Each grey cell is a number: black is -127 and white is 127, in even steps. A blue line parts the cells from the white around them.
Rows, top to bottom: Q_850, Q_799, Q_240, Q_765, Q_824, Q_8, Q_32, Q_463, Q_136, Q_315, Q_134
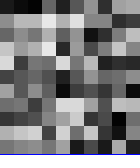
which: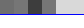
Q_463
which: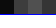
Q_32

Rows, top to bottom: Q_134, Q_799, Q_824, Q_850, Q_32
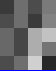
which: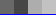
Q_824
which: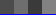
Q_799
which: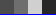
Q_32
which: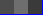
Q_799

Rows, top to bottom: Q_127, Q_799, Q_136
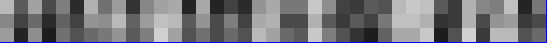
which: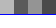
Q_799
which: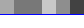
Q_127

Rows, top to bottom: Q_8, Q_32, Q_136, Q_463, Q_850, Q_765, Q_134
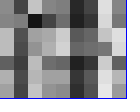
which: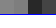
Q_8
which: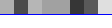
Q_765
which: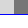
Q_32
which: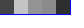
Q_134
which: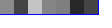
Q_8
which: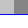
Q_8
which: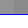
Q_134

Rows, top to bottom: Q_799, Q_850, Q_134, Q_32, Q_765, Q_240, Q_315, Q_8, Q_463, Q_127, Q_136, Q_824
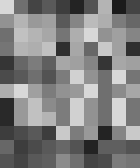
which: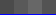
Q_136
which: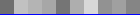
Q_134
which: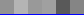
Q_850
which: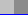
Q_8
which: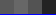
Q_136
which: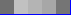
Q_134

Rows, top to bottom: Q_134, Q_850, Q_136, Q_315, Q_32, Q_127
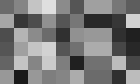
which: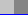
Q_32
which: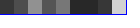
Q_850

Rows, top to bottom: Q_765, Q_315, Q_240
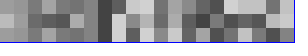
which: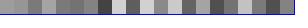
Q_240
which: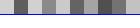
Q_240
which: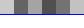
Q_240
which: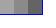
Q_765
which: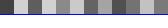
Q_240
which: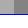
Q_315

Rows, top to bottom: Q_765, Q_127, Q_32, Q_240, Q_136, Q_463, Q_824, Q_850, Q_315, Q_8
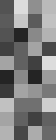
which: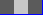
Q_127
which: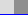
Q_765
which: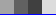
Q_136
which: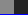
Q_463

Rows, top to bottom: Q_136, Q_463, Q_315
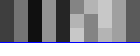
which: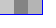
Q_315
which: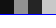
Q_315

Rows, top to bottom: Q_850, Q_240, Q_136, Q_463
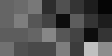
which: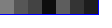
Q_240
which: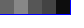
Q_136
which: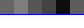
Q_240

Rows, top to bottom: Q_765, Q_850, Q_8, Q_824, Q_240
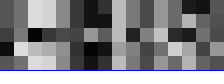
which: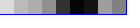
Q_824
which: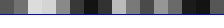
Q_765

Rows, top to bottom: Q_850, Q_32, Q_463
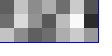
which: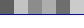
Q_850
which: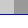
Q_463
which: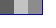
Q_850
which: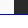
Q_32

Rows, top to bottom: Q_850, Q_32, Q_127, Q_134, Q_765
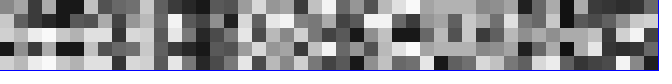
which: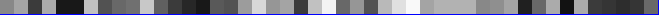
Q_850
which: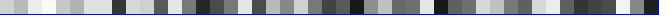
Q_765
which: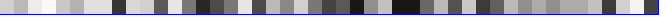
Q_127
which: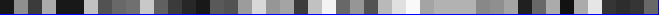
Q_134

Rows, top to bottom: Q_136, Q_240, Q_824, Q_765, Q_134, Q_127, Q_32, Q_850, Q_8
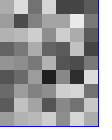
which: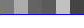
Q_765
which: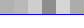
Q_8
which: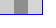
Q_8
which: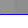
Q_134
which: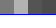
Q_134
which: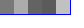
Q_765

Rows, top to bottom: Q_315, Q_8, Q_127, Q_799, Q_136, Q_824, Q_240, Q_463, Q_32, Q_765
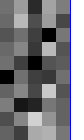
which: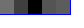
Q_136
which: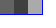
Q_765
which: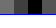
Q_136
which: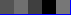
Q_127

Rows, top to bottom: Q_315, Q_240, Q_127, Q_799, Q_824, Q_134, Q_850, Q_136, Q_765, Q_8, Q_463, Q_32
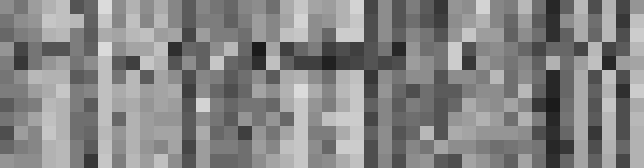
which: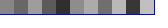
Q_240
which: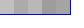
Q_850
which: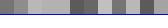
Q_134
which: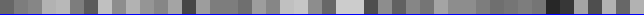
Q_463

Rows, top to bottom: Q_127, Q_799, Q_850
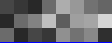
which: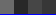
Q_850
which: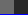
Q_850
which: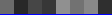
Q_850
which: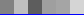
Q_799
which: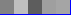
Q_799

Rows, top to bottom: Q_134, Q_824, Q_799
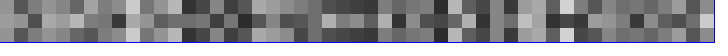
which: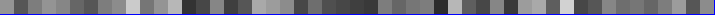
Q_799
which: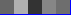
Q_824

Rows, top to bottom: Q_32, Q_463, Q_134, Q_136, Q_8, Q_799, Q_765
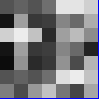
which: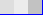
Q_799
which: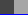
Q_765
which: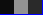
Q_8
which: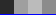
Q_134
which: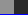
Q_8
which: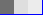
Q_799
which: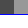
Q_765

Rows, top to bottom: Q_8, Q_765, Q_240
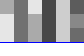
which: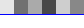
Q_765
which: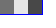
Q_8
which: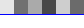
Q_240
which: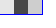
Q_8
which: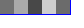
Q_240

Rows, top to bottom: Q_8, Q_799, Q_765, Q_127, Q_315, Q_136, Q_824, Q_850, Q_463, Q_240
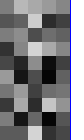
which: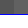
Q_799
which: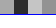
Q_850

